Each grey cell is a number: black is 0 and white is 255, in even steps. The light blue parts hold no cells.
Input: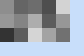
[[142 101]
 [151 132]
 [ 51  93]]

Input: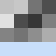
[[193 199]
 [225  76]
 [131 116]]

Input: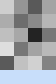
[[206 149]
 [172 109]
 [191 168]]

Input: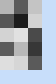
[[182  91]
 [ 86  28]
 [211 225]]

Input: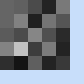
[[101  96]
 [101 129]
 [ 91  75]]

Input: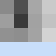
[[138  79]
 [158  57]
 [145 142]]

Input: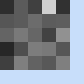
[[ 46  91]
 [ 86  91]
 [100 121]]
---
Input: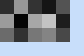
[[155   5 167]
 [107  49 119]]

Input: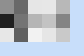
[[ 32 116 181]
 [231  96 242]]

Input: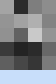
[[148 162 176]
 [145  98 201]]

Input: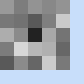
[[120 114  89]
 [173 139  34]]

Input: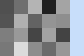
[[ 83 176  99]
 [126 153  69]]

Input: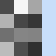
[[179  71  54]
 [112 133 131]]

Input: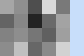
[[100 135  35]
 [130 142 118]]

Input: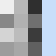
[[135 177 112]
 [212 188  59]]
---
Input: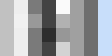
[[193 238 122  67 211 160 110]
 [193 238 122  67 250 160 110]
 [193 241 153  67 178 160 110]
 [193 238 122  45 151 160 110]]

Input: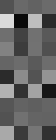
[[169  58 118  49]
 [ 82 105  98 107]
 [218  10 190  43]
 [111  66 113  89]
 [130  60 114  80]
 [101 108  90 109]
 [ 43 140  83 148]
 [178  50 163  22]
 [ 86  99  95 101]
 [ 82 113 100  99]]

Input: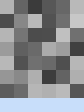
[[ 92 107 182 176 186  85]
 [179 100  59  87 103 185]
 [ 76 135 185  82 111 199]
 [181 117  76  77 192 112]
 [155  96 106 171 157  64]
 [184  82 112 106  79 183]
 [150 137 175  61  99 175]]

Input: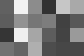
[[114 100 175  77  71  71]
 [ 97 242 140  50 198 169]
 [ 93 146 118 125  65  88]
 [ 53 239 166  93  67 154]]

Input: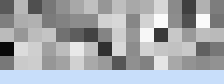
[[120 202 205 150 162 209 169 154  86 144 129 229 168 147 139 146]
 [ 89 184  79 119 144 168 192 150 190 168 176 215 138  63 177 125]
 [127 173 177 123 130 140 140 209 215 134 210 251 141  80 250 116]
 [187 151 188 196 113  93  67 132 206 151 247  57 200 153 190 186]
 [  9 220 207 160 188 232 191  48 216 140 210 197 193 201  96 119]]

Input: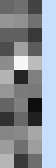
[[182  57 109]
 [103 112  67]
 [149 144 113]
 [ 96  96  56]
 [ 77 161  91]
 [140 247 188]
 [179  36 128]
 [150 123 121]
 [100 127  13]
 [ 49 104  33]
 [133 137 167]
 [157 112 158]]
